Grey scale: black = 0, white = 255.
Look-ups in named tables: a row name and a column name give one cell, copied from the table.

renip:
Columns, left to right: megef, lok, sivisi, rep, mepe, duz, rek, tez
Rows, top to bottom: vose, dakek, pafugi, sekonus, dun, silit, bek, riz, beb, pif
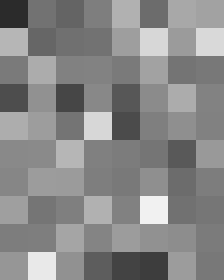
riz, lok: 117
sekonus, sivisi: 70
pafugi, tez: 120
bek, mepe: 121
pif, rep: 93
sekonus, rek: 172
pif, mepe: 67
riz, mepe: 129
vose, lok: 114
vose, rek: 168
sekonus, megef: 77

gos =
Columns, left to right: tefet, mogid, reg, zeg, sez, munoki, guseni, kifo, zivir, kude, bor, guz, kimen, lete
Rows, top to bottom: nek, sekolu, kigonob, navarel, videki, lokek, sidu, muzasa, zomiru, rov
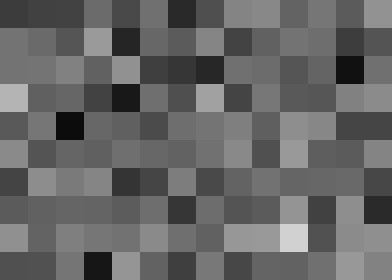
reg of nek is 66
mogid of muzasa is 97
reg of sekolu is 85
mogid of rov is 81
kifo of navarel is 161
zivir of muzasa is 84
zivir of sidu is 99
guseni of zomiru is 111

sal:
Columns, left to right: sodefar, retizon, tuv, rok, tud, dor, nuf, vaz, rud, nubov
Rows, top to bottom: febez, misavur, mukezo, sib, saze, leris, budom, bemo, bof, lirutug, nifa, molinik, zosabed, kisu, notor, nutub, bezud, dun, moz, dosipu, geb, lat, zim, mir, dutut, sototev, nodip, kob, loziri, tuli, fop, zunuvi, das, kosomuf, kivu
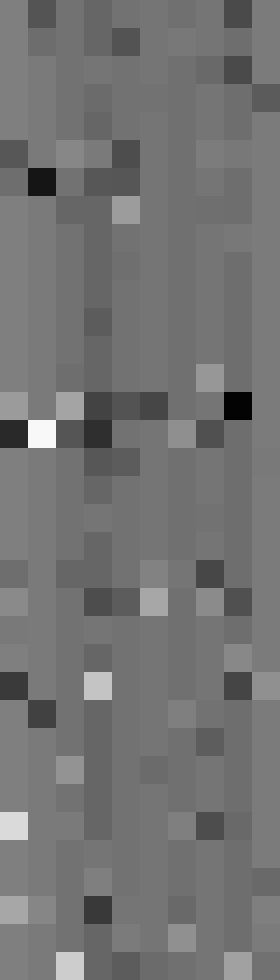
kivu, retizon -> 122
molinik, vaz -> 117
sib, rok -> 107
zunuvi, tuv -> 114
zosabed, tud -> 114
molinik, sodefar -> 127
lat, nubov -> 123
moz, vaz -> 114
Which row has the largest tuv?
kivu

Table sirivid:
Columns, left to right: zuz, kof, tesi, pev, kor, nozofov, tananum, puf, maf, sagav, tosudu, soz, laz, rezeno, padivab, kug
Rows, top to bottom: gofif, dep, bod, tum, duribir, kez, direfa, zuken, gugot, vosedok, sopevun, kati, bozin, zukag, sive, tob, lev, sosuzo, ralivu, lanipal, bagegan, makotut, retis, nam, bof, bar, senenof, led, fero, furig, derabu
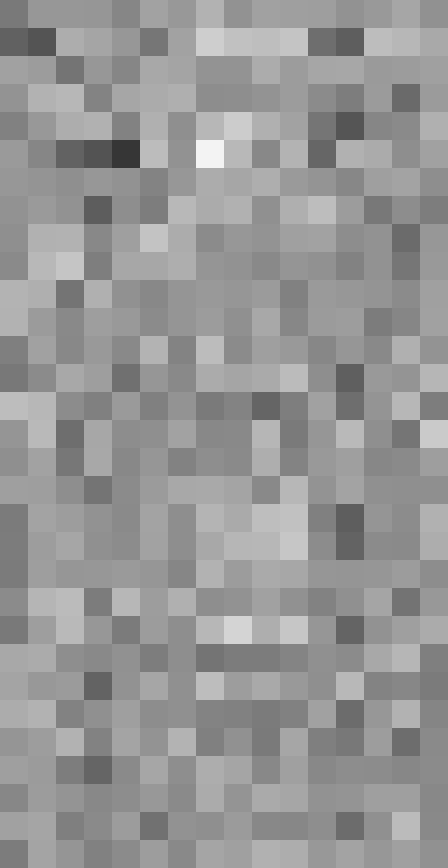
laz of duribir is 85
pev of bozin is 153
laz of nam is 139
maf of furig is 155
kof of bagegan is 158
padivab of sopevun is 139
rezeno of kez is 171
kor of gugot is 159
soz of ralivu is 128
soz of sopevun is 154
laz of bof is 184
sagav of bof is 169
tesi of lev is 119
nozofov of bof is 166
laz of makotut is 144
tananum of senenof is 179
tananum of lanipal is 142
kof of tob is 185

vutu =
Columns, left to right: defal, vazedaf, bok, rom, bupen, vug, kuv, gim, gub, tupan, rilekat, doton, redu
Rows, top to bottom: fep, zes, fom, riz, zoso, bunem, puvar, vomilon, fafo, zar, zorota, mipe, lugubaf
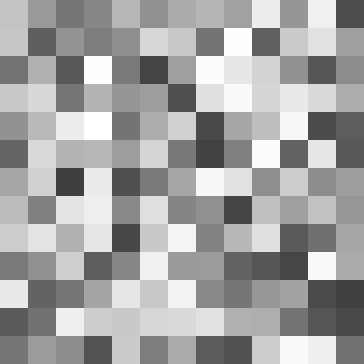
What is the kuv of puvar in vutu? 167
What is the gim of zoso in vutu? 73
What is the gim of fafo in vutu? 131
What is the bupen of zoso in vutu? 116
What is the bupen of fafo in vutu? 71
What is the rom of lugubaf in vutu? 83
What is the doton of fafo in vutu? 112
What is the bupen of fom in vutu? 122

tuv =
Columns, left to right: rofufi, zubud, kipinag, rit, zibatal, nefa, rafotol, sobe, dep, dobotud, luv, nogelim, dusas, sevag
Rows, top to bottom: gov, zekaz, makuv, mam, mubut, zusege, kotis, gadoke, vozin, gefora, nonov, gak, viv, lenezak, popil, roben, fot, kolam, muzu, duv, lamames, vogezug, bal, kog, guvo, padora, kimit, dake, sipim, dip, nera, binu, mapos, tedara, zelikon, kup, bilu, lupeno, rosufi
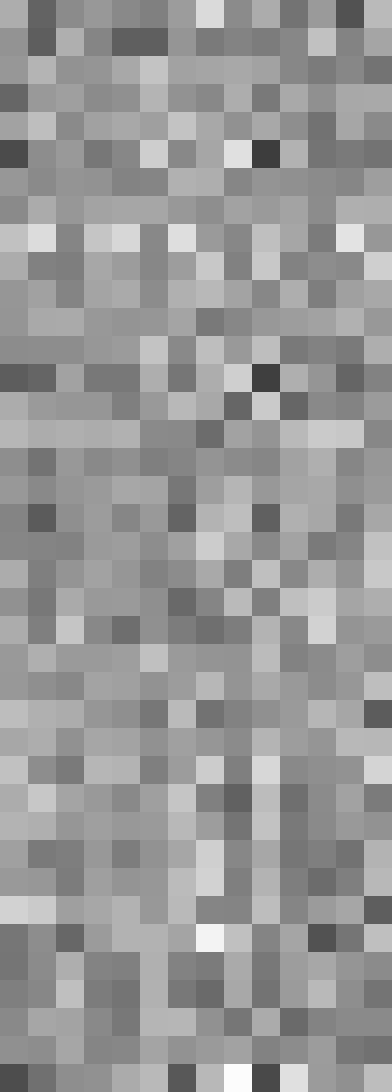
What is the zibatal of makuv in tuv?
168
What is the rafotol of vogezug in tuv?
105
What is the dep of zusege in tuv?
224
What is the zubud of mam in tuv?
153
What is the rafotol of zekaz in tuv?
149
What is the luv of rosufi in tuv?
224
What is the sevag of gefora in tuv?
207
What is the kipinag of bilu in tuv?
163
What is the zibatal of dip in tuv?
152
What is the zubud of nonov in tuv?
161
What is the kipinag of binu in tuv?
124
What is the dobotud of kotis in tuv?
148
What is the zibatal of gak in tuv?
148
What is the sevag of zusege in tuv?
115

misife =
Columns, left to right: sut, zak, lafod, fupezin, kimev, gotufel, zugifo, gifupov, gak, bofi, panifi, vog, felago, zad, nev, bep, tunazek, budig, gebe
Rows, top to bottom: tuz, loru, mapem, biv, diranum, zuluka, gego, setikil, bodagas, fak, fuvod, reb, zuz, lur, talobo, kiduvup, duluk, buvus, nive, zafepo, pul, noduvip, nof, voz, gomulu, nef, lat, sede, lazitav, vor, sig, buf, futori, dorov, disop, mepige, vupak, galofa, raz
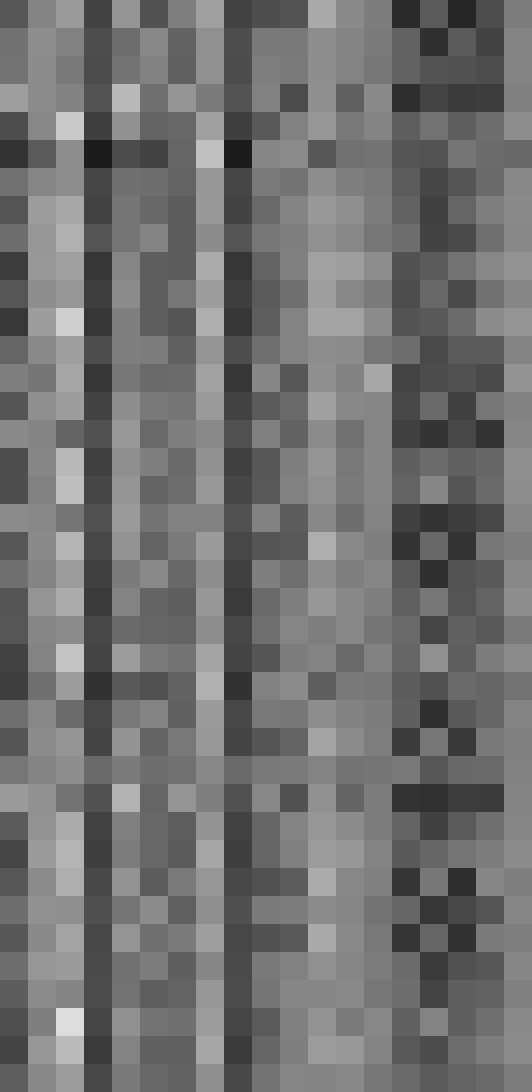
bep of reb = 89
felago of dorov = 137
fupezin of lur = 54
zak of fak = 152
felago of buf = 135
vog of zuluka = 87
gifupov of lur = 162
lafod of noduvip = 172
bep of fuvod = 103
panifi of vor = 131
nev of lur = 68
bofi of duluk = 87
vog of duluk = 149
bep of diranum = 114
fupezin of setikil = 67
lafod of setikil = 168
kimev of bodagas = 117
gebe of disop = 134
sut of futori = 110
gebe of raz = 124

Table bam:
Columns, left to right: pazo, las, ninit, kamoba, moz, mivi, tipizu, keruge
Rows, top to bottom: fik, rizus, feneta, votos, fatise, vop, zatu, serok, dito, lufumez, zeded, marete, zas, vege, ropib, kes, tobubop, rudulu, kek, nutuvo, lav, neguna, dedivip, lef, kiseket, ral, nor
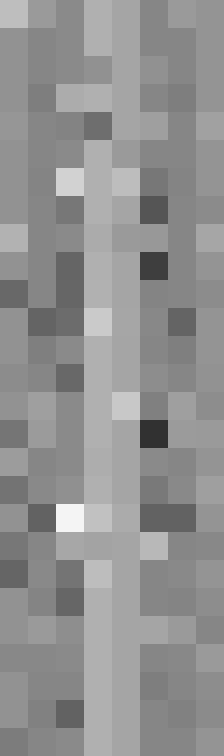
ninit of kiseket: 134
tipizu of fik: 154
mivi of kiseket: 126
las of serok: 134
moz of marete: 166
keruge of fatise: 161
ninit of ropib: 138
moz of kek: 171
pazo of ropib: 146
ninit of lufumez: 101
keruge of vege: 146
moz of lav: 165
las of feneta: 134
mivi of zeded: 132
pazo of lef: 136
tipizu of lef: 136
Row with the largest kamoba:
marete

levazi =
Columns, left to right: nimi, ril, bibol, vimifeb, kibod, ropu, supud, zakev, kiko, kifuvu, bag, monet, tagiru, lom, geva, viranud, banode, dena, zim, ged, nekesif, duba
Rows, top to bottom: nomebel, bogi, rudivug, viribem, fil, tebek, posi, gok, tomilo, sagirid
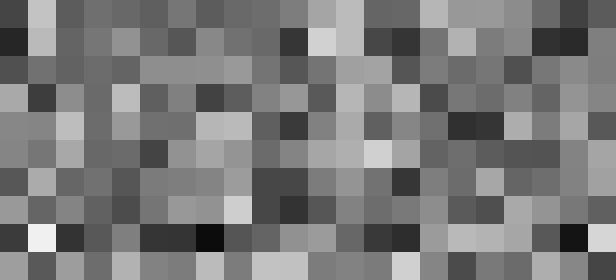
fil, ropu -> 112
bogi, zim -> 136
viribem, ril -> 61
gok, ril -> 101
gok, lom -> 109
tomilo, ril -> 240
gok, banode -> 90
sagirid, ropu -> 130
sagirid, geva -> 208
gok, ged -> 148
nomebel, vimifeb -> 111
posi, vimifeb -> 113
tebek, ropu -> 68
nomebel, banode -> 152
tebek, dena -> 92
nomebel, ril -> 195

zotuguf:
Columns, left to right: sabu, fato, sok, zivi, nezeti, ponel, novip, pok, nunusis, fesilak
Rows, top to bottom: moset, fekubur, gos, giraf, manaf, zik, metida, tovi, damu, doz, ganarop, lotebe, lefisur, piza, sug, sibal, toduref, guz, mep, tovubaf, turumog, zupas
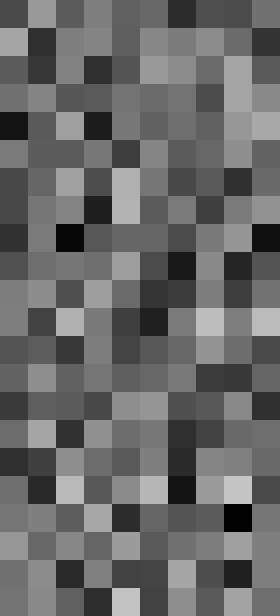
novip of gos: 140
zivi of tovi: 31
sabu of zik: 123
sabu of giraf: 112
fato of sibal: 165
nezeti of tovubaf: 155
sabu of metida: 72
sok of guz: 185
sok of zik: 91
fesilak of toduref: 105
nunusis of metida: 48
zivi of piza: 117
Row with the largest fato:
sibal

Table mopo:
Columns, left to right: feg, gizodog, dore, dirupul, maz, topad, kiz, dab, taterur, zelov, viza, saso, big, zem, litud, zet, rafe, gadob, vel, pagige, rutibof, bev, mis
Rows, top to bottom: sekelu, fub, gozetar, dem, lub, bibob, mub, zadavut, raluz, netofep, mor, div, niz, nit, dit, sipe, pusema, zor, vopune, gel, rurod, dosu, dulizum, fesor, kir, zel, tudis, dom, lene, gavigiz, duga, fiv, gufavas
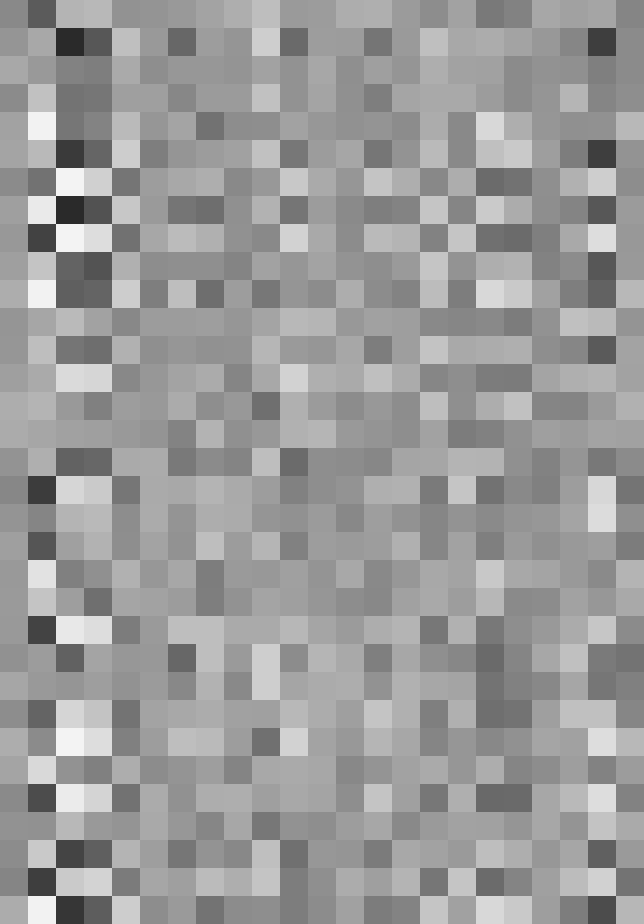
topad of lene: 171
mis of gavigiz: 170
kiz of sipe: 131
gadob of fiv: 107
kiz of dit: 171
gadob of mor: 216

